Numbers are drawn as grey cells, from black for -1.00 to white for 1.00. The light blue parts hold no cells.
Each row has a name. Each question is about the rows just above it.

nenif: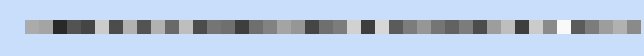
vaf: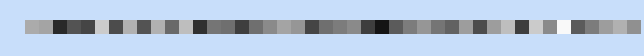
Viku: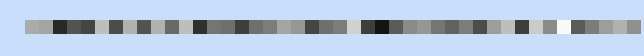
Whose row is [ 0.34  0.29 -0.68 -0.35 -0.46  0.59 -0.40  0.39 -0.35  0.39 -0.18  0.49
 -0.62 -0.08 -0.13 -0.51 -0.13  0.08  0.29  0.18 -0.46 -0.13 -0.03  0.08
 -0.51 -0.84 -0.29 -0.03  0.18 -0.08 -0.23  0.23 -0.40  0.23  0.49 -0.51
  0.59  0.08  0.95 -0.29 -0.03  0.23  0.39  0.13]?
vaf
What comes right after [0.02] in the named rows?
[0.29]

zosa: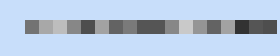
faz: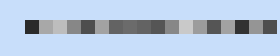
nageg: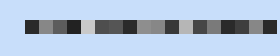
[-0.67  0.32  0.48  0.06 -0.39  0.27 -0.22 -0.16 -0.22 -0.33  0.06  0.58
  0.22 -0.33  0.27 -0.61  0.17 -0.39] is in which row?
faz
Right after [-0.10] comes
[0.32]
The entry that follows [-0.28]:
[-0.73]
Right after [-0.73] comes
[0.58]
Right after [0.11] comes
[0.06]

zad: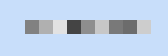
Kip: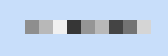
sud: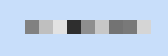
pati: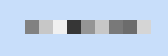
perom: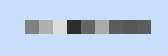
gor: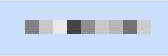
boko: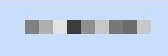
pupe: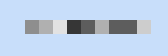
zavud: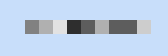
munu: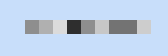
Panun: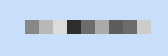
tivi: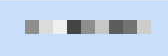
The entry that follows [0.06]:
[0.44]
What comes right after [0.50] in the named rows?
[0.77]
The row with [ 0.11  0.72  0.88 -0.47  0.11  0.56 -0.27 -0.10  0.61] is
tivi
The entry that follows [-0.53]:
[0.11]
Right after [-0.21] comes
[0.33]

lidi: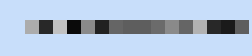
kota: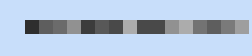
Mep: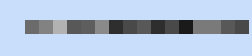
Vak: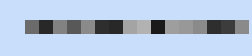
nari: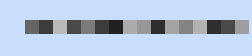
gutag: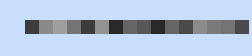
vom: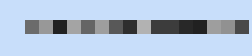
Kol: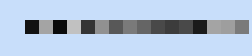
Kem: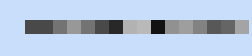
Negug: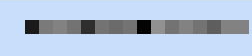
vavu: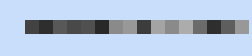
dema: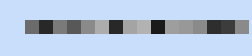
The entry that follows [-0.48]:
[-0.64]
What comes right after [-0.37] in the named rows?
[-0.69]
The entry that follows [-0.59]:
[0.14]

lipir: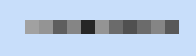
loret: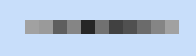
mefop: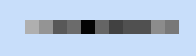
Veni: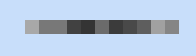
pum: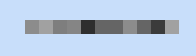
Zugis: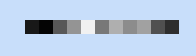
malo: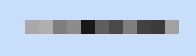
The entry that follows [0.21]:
[-0.26]
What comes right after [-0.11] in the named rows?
[-0.49]
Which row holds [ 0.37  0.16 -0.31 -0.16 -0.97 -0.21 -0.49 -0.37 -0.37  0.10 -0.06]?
mefop
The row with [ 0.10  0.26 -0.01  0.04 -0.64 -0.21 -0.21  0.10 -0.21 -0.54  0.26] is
pum
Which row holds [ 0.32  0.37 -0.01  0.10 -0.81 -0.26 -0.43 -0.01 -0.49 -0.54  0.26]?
malo

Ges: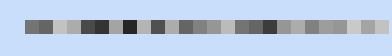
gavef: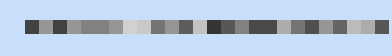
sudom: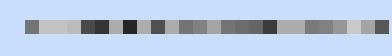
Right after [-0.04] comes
[0.01]
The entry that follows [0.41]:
[-0.37]
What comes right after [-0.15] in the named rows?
[-0.21]
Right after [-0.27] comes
[0.52]
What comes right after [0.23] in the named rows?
[0.18]
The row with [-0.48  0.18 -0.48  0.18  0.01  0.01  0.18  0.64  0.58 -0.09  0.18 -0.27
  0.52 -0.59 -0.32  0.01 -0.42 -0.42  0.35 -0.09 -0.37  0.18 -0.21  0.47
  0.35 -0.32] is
gavef

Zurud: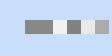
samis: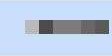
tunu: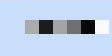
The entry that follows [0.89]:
[0.02]
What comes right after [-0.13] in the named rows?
[-0.94]
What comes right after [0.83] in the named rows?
[0.34]
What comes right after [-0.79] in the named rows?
[0.29]
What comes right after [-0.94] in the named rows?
[0.95]
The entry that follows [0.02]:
[0.83]
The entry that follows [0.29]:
[-0.13]

